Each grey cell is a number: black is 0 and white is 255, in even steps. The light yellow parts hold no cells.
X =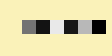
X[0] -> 115
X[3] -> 23
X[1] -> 19

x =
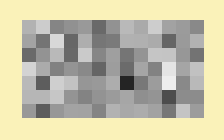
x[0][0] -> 178
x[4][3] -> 194
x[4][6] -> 173
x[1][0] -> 163
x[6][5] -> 132
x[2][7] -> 117
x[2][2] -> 185
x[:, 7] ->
[185, 177, 117, 107, 36, 166, 168]
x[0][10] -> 162
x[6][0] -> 152
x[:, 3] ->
[145, 103, 105, 148, 194, 148, 163]
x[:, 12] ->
[137, 178, 115, 193, 185, 140, 156]
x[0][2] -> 133
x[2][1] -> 147
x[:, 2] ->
[133, 216, 185, 129, 207, 198, 151]
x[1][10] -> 101
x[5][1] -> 182
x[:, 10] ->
[162, 101, 196, 228, 237, 77, 119]
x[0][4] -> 153
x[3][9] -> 130
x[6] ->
[152, 93, 151, 163, 162, 132, 178, 168, 172, 162, 119, 196, 156]
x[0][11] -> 155
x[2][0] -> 106
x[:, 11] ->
[155, 154, 151, 165, 137, 140, 196]
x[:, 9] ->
[205, 171, 197, 130, 156, 148, 162]
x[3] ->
[211, 171, 129, 148, 137, 101, 157, 107, 165, 130, 228, 165, 193]

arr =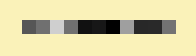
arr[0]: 86
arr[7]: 159
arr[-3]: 40

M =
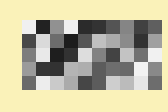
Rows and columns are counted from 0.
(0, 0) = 240
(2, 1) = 233
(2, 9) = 241
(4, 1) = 237
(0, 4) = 43
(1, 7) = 139
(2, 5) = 130
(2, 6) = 67
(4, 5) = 92
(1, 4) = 85
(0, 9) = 95
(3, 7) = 105
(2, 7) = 195
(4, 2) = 202

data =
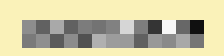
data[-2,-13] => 141
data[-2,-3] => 246
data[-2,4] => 124
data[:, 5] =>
[115, 176]
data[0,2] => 169
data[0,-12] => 97
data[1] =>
[122, 143, 91, 140, 81, 176, 156, 154, 96, 152, 138, 168, 117]

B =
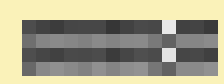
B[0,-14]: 77
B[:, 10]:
[232, 98, 227, 98]
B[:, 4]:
[71, 129, 73, 129]
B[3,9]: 118
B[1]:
[111, 133, 138, 134, 129, 138, 131, 137, 138, 121, 98, 134, 134, 139]
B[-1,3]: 137
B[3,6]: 132
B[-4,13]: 58
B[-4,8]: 74
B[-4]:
[77, 66, 60, 70, 71, 71, 54, 66, 74, 72, 232, 65, 68, 58]
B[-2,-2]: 72

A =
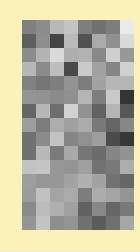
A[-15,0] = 128
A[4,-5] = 147
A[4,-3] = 163
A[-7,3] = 133
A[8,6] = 75
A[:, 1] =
[140, 142, 179, 138, 117, 146, 183, 124, 139, 184, 197, 150, 193, 187, 196]
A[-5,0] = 194
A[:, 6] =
[125, 143, 207, 134, 182, 201, 181, 100, 75, 134, 121, 114, 164, 102, 112]
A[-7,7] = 55
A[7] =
[157, 124, 173, 160, 172, 121, 100, 135]
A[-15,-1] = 235
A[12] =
[156, 193, 164, 170, 124, 172, 164, 149]
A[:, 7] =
[235, 218, 152, 208, 181, 52, 88, 135, 55, 146, 173, 102, 149, 121, 166]
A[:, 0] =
[128, 95, 141, 183, 129, 148, 101, 157, 113, 112, 194, 158, 156, 137, 149]
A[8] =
[113, 139, 194, 133, 144, 158, 75, 55]
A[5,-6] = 138
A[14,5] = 92
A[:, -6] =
[184, 69, 218, 190, 127, 138, 110, 173, 194, 122, 150, 151, 164, 176, 142]
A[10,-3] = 114
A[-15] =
[128, 140, 184, 196, 126, 113, 125, 235]

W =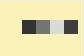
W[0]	51
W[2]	218
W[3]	62
